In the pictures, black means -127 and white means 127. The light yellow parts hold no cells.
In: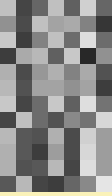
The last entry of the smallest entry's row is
17
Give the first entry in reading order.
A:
64
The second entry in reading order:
-58
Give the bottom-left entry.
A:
-39
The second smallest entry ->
-73
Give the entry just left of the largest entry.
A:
9
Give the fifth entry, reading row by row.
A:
-31
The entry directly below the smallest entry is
42
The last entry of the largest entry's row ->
101
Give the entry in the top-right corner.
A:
-25
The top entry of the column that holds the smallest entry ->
80
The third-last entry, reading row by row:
-25
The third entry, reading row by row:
-25
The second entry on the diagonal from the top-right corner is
2
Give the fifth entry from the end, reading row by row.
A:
-58
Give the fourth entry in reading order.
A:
64
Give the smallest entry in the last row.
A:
-66

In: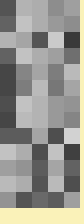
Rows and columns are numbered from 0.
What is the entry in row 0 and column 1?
51
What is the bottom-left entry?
19
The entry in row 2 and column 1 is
37
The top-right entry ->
31
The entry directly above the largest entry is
5
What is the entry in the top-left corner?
-43
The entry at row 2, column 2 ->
-43
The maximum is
82
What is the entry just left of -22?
-43
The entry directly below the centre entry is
51
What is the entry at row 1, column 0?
-29
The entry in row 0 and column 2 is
45
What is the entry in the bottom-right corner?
31
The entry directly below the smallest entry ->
-16
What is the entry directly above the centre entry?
58
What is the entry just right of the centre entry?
25

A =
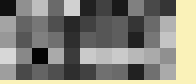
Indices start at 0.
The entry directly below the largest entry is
30
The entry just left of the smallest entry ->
8
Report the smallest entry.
-123
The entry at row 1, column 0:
36
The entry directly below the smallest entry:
-27
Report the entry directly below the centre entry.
74
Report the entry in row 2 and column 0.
24
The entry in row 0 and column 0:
-110
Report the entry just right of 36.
-27
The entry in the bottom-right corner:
42
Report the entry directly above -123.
0
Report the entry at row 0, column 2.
62
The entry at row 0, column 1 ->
16
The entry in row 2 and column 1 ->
-41
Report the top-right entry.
-74
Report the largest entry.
87

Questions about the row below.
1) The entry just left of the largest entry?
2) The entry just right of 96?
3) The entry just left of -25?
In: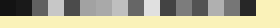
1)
-25
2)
-60
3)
63

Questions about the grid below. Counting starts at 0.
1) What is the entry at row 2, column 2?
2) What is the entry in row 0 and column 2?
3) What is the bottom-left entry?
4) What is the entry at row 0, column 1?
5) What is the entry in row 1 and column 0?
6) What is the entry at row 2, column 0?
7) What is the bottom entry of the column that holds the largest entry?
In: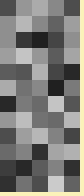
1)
-95
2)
43
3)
-79
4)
22
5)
15
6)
15
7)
75

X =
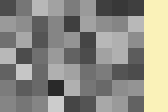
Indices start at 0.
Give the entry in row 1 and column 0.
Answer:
26
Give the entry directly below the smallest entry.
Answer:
76
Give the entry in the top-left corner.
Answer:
-51
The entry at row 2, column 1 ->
40
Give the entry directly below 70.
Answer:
-35
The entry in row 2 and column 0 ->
-15
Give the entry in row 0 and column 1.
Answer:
-9
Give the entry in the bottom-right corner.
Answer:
-29
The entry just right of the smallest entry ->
48
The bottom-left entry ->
5
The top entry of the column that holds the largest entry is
34
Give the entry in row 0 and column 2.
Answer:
56
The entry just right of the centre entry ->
-51
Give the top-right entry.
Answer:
-64
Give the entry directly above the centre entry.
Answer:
20
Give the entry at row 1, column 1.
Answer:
13

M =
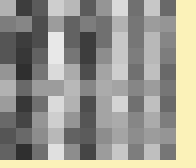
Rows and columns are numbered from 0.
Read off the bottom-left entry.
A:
-29
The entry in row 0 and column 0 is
50
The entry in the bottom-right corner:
-9
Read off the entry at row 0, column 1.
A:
-66
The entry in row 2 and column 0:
-42
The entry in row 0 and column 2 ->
-36
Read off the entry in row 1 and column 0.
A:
-2
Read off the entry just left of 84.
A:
36
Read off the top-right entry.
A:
-22
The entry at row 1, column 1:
6
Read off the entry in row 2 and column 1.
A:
-66

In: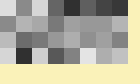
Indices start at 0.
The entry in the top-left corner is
93
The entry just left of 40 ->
52
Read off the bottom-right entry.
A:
65
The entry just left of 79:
-79
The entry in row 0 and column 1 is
10
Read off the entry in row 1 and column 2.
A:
40
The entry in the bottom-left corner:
86
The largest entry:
100
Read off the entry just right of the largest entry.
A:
46

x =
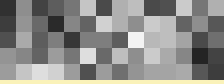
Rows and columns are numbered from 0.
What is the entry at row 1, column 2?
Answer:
-22
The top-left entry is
-78
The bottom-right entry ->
-66
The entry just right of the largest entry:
56
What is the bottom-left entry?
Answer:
28
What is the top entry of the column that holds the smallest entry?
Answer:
-9
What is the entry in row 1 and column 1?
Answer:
20
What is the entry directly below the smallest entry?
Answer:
-40
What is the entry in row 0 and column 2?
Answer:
-60
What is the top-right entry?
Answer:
48
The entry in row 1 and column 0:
-66
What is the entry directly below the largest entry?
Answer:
14
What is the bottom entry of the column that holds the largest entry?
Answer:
20
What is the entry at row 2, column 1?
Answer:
42
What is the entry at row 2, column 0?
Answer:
-47
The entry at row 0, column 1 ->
14
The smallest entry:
-91

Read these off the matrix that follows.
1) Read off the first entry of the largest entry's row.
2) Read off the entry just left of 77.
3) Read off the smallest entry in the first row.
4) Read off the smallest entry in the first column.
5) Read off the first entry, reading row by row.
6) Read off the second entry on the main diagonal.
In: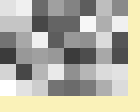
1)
127
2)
98
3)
-34
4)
-68
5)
98
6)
69
